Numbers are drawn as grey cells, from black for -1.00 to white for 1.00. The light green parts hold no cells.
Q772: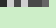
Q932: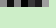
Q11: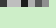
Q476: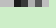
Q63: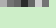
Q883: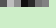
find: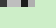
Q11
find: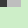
Q11
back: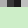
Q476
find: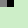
Q932
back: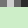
Q63
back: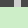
Q772
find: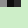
Q883

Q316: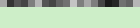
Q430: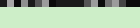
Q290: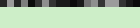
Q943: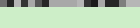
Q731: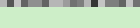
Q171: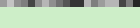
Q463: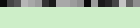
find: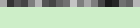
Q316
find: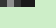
Q290

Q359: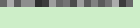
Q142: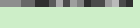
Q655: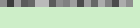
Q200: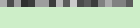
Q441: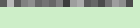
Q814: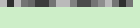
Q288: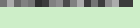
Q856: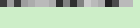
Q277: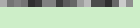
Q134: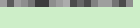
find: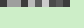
Q200
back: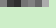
Q288
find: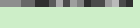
Q142
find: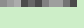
Q134
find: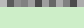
Q655
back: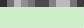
Q814
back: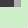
Q288

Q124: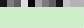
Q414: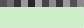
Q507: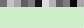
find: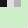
Q507
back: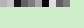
Q124
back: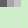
Q507

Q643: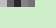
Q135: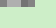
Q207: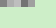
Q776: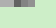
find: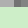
Q135
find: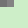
Q135

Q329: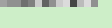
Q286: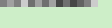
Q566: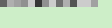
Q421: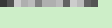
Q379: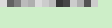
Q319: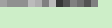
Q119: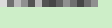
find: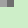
Q286
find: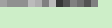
Q319
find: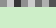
Q566
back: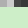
Q379

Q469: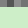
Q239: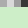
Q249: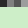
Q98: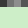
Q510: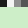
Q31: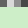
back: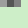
Q249
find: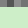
Q469

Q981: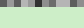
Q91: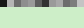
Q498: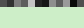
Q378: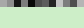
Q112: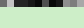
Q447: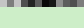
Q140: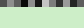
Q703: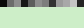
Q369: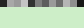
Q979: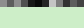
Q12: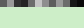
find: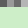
Q369
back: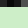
Q979
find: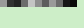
Q12
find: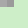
Q369
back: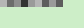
Q981
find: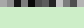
Q378

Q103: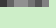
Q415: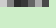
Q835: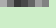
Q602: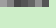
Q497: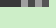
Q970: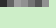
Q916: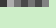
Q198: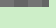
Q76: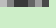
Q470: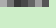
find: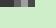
Q76
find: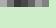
Q835

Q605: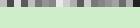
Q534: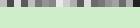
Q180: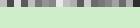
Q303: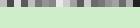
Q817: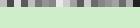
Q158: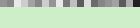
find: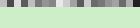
Q303
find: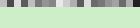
Q534
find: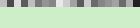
Q817

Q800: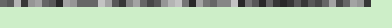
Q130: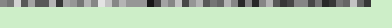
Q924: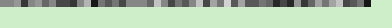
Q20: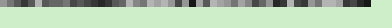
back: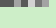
Q924
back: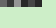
Q924

